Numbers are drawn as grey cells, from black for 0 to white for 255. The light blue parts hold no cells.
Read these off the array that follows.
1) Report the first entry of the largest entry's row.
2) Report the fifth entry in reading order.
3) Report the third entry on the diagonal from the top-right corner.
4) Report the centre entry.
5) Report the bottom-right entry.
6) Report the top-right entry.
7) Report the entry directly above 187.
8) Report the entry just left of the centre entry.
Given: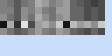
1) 21
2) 127
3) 76
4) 115
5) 76
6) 76
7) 102
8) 142

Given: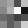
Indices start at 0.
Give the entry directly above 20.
190
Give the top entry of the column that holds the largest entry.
79
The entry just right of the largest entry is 20
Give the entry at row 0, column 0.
148

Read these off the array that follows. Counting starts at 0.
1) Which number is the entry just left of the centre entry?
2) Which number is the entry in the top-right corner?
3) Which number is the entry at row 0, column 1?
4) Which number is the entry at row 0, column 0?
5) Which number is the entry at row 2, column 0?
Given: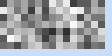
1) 178
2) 91
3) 166
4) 75
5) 75

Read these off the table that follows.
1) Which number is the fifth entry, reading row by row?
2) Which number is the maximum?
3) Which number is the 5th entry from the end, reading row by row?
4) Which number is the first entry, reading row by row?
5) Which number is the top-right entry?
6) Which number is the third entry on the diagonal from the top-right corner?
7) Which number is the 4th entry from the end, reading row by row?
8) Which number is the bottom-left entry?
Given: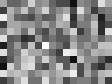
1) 208
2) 251
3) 125
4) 167
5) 167
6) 152
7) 125
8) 61

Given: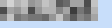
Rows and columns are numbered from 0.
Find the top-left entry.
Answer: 179
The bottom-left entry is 134
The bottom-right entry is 164
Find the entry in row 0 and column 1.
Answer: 211
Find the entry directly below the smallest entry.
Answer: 91
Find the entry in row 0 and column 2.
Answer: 179
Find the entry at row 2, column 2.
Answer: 118
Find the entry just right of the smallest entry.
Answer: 118
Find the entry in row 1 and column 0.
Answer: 77
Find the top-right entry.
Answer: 195
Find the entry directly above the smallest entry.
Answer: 164

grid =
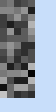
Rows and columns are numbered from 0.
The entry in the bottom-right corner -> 46
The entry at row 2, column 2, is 148
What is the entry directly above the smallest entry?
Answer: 179
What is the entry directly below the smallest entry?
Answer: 179
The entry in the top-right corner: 92
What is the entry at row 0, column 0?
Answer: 105
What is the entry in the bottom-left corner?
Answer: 195
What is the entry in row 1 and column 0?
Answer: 135
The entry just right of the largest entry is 105
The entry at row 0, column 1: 120
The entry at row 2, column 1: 105
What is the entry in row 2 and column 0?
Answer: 62

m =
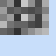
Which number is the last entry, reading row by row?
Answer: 184
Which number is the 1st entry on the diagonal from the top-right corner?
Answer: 170
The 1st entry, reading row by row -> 115
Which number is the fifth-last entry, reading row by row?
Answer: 49
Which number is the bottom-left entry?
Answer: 100
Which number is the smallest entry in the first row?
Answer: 49
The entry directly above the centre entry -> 87
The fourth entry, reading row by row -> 200

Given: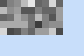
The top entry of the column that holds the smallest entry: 102
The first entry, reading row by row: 86
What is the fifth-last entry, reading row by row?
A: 102
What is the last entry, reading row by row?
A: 73
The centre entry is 114
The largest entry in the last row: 215
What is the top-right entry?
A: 102
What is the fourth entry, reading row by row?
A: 187
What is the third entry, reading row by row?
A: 143
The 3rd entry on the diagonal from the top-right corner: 129
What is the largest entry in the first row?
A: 231

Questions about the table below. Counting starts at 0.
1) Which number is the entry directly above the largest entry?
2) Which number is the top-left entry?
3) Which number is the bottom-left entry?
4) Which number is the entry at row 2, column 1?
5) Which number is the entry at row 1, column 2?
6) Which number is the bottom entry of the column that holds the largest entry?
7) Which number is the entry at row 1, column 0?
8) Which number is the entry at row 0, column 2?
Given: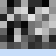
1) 20
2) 157
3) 129
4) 200
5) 200
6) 45
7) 145
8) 57

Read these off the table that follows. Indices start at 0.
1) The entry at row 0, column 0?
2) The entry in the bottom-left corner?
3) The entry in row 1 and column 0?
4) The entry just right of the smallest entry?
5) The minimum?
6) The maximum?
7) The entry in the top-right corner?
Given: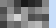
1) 131
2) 63
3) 78
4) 39
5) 25
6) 211
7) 131

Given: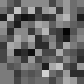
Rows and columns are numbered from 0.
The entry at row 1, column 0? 109
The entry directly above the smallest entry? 123
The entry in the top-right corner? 123
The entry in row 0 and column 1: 96
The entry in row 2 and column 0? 28
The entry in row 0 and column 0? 138
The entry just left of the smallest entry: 57
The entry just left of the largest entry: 96
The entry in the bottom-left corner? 123
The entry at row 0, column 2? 70
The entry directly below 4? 28
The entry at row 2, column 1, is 182
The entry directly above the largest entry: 28
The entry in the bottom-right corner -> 83
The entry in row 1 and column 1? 70
